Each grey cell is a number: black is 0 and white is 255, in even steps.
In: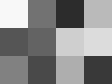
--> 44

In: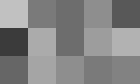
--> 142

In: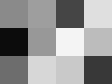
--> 69

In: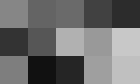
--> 65

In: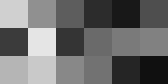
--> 24

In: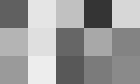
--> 52

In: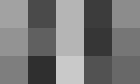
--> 60

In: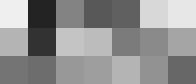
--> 216

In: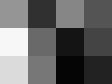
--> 134
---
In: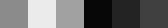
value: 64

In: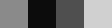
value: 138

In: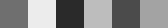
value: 111

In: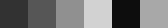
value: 86

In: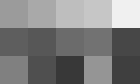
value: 71

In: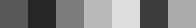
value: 88

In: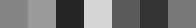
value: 90

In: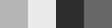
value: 181
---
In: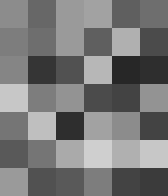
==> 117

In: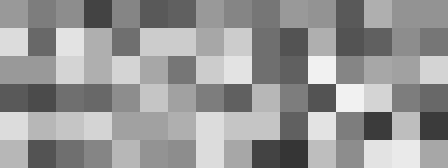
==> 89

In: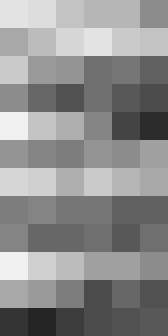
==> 240

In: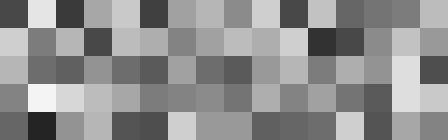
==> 182

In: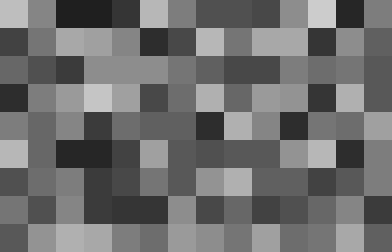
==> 80

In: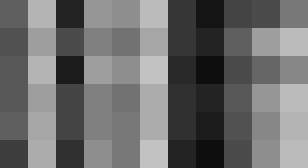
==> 88
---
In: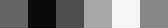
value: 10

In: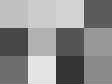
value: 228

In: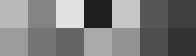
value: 117

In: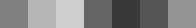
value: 183

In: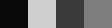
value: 207

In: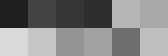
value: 197

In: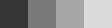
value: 122

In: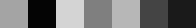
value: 4
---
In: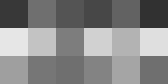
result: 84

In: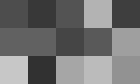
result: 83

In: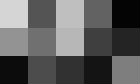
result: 191

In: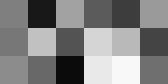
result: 162

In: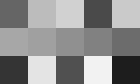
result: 209

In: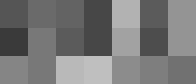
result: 99

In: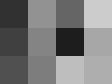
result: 101
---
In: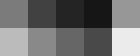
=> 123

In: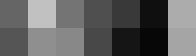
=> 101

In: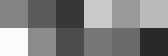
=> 131

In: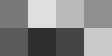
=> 121

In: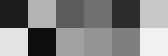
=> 29

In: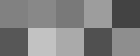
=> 129

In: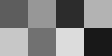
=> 93

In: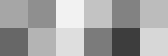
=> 166

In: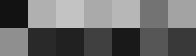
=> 18
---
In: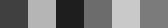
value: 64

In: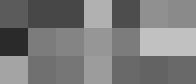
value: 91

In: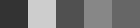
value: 51

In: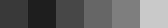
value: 57

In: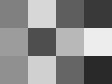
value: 128

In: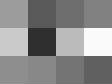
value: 156
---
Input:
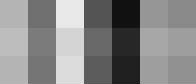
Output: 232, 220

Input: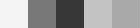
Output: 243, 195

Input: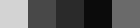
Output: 211, 106

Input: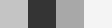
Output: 244, 196

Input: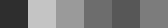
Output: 196, 154

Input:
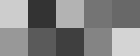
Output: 212, 205

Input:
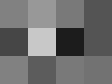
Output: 200, 152

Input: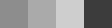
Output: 206, 170
